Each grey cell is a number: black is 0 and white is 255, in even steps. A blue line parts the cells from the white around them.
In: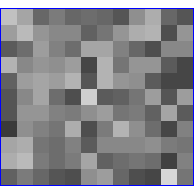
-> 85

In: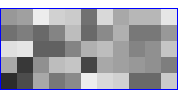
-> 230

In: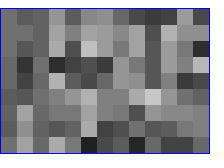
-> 73

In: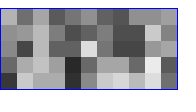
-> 159

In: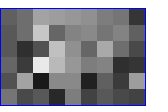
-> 53

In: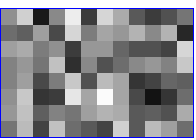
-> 117

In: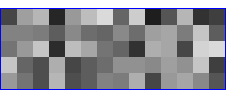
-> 63

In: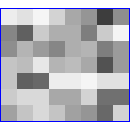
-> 142

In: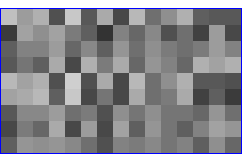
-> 88
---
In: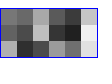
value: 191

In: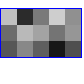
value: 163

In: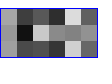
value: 201

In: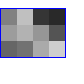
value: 150

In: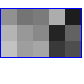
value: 137

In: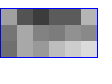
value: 130
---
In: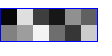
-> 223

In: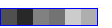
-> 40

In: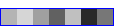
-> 214

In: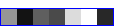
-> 19

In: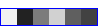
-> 34

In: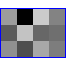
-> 1

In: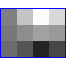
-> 196
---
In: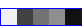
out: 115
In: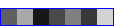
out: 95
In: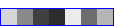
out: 138
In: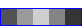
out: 133
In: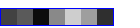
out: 90
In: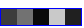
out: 61
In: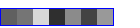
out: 117
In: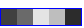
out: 106
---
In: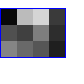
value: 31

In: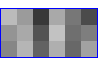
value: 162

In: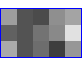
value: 151

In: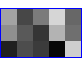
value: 206

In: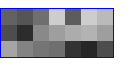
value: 77

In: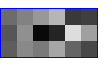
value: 71

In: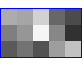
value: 194
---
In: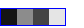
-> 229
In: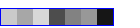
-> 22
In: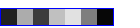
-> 7
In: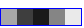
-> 234
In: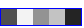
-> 36
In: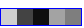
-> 126
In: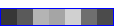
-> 75
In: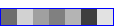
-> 226
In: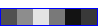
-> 57
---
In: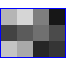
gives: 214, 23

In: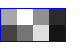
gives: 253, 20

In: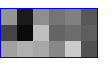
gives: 203, 11

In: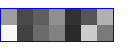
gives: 248, 42

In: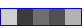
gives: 207, 59

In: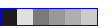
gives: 224, 29

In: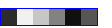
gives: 241, 16
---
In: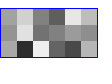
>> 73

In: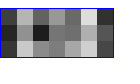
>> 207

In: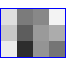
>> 148

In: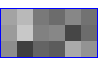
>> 170

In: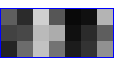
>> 51

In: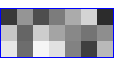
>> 63

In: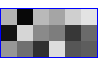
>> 86

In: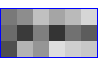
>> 207
